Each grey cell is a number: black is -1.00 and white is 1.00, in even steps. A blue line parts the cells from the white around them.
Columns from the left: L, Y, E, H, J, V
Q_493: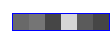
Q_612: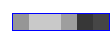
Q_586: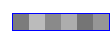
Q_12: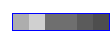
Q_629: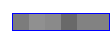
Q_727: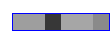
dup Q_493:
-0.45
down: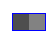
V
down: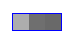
H
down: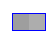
H

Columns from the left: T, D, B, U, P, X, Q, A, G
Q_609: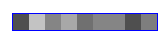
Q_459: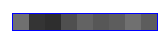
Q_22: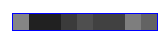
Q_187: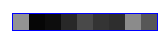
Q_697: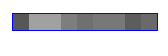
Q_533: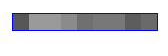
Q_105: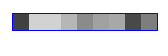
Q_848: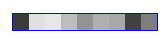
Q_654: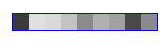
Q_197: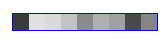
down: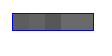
G
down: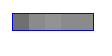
P
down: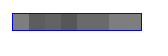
G
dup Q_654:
0.09

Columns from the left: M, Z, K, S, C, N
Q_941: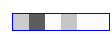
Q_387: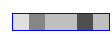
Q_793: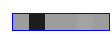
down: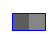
Z
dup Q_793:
0.23
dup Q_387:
0.50
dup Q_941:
0.97
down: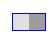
M
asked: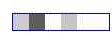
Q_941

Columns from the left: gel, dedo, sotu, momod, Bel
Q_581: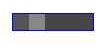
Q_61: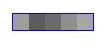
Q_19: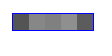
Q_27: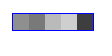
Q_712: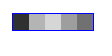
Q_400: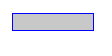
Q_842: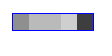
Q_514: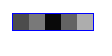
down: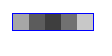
Bel
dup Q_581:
-0.45
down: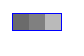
sotu
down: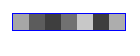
Bel
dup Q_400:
0.57
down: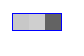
momod
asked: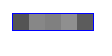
Q_19

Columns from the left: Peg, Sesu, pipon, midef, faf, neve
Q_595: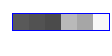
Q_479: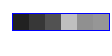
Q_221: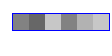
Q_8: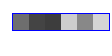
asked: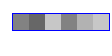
Q_221
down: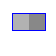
faf
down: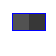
Sesu
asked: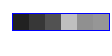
Q_479

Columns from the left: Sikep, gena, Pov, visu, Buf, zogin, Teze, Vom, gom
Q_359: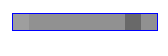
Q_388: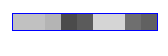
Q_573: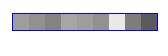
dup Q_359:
0.14
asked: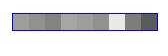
Q_573
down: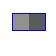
Buf

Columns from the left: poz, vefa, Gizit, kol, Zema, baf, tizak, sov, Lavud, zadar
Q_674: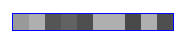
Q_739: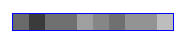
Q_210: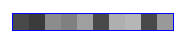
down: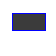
vefa
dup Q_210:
-0.43
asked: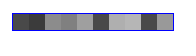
Q_210
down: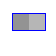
sov
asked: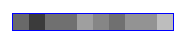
Q_739

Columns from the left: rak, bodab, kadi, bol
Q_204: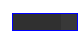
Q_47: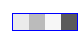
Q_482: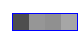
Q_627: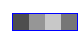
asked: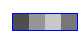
Q_627
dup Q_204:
-0.62
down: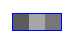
bol
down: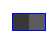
bol

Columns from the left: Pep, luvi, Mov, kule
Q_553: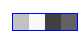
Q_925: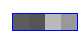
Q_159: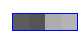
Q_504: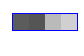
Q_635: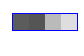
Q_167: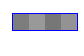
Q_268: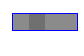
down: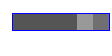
luvi
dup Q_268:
0.09
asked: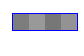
Q_167
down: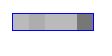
Mov
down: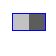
Pep
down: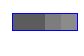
Pep
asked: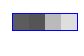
Q_635

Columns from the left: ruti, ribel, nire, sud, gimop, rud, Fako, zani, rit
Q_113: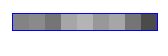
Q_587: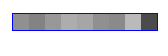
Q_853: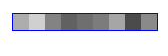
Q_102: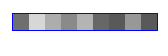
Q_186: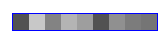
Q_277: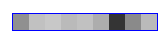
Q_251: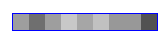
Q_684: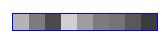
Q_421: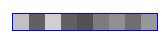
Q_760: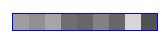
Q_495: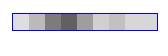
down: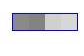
ribel
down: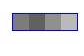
ribel
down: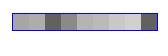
sud
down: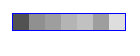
ruti
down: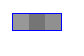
Fako

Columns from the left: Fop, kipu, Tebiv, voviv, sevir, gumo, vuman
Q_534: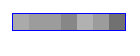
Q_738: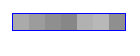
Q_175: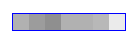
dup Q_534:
0.22
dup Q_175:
0.39
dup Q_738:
0.12

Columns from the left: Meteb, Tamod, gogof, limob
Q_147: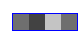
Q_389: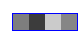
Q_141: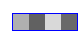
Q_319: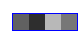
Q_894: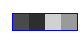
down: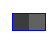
Tamod
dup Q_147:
-0.13
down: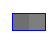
Meteb
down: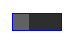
Tamod

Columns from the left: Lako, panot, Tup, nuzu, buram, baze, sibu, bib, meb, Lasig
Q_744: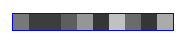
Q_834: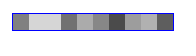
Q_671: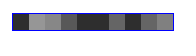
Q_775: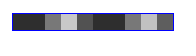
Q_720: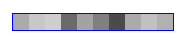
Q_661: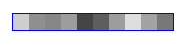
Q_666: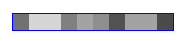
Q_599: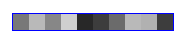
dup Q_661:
0.23
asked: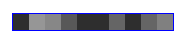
Q_671
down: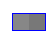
Tup
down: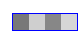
Tup
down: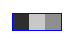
panot

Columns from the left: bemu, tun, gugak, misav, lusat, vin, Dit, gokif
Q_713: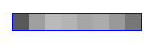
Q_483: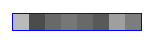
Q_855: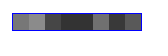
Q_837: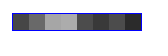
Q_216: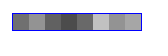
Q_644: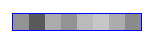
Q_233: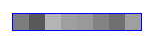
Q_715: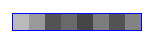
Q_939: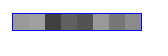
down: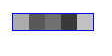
vin
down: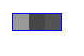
lusat

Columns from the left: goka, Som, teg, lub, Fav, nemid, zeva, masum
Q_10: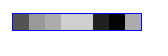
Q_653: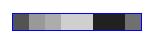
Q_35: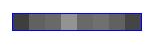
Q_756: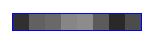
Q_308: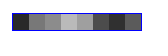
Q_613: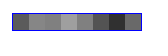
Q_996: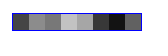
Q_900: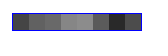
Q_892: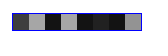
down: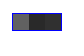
zeva
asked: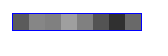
Q_613
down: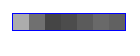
masum
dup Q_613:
0.00
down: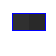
goka

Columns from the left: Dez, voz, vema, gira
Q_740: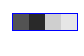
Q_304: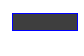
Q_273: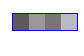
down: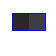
voz
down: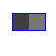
vema
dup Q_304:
-0.51

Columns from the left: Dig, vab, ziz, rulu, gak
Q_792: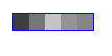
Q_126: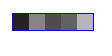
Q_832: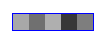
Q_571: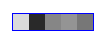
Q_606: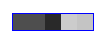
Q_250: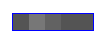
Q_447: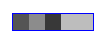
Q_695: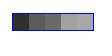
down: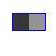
rulu
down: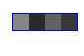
ziz
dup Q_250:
-0.34
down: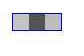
gak
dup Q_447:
0.48
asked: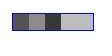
Q_447

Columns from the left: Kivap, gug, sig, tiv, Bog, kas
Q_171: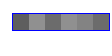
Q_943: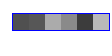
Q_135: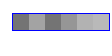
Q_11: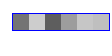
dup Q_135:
-0.09
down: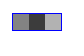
Bog

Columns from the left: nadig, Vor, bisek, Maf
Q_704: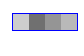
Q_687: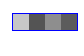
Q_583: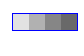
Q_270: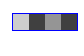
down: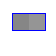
bisek
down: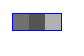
Vor
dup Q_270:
-0.50

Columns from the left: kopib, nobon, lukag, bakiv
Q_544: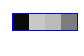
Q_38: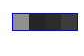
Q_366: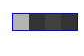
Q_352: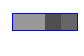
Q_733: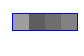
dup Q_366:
-0.60
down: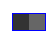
bakiv
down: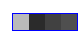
lukag
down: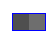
lukag
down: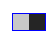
nobon
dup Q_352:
0.19

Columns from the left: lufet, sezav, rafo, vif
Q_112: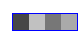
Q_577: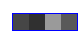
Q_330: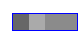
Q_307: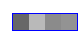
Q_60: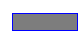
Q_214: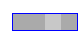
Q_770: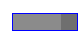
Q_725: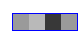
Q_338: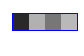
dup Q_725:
0.21
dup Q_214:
0.33
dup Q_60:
-0.02
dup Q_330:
0.09
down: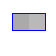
sezav
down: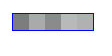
sezav
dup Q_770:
0.09

